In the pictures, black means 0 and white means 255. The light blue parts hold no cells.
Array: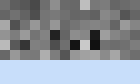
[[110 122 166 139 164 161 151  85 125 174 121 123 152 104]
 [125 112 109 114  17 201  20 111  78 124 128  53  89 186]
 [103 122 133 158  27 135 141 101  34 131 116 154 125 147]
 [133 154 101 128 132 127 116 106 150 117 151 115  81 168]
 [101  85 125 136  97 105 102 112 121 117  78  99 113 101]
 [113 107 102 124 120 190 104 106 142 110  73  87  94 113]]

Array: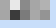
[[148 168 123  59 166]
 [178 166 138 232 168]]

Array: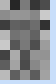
[[162  92 144  95 186]
 [157 136  75 163  94]
 [147 148  80 171  66]
 [156  78 121  86 201]
 [180  98 123 114 183]
 [ 49 109  92  97  61]
 [202 135 149 150 140]
 [ 76  54 123  38 182]]

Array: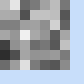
[[139  86  95 123 223 157 108]
 [123 154 148 147 165  79  45]
 [193  88 119 109 167 145  64]
 [166  93 149 168 240 150 166]
 [ 99 209 143 161 159 128 127]
 [ 86 190 194 194  81 170 172]
 [119 188 162 122 104 229 186]]

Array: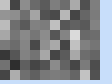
[[ 81 194 101 120 124 120  96 111 173  69]
 [ 77 123  70  99 139  83  69  95  46 114]
 [101 109 168  91  69 167 115 130  86  55]
 [117 128 193  69 169 144  73 133 108 122]
 [109 105 218 132  86 140 118 137 118 167]
 [130  89  97  87 191 124 129  90 110 187]
 [123 102  69 183  74  82 164 111 142 148]
 [126  80 170 109 126  91 106 141  68 195]]

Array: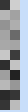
[[187  53]
 [ 54  42]
 [151 184]
 [ 34 159]
 [195  46]
 [ 60 199]
 [165 168]
 [106 164]
 [174 147]
 [162 182]
 [207  53]]

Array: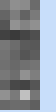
[[ 95 107 108 104]
 [118 192 122 145]
 [ 85  68  72  97]
 [126 145 110 120]
 [116 112 105 112]
 [ 93  85 101 115]
 [ 88  91 108 119]
 [ 79  69  58  65]
 [144 131 146  85]
 [122  99 125 101]
 [107 139 143 121]]
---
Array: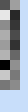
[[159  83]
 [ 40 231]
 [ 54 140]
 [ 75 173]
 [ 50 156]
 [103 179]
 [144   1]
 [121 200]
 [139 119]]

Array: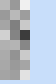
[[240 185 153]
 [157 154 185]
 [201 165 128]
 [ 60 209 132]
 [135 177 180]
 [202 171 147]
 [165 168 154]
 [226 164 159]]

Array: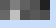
[[ 33  90 126  97  82]
 [ 78 104 192  80  88]]

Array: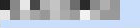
[[151  34 136 231  71 177 196 163 109  42 138 175]
 [153 229 141 195 165 152 193 170 157 242 186 154]]

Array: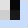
[[  7 225]
 [ 24 206]]

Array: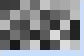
[[182  59  61 167 107 196 161 169]
 [189  99 170 124 159  65  98 116]
 [ 33 185  85  66 178 100  44 198]
 [ 35  60 114  79  39  90 218  92]
 [190  96  24 131 206  32  81 220]]
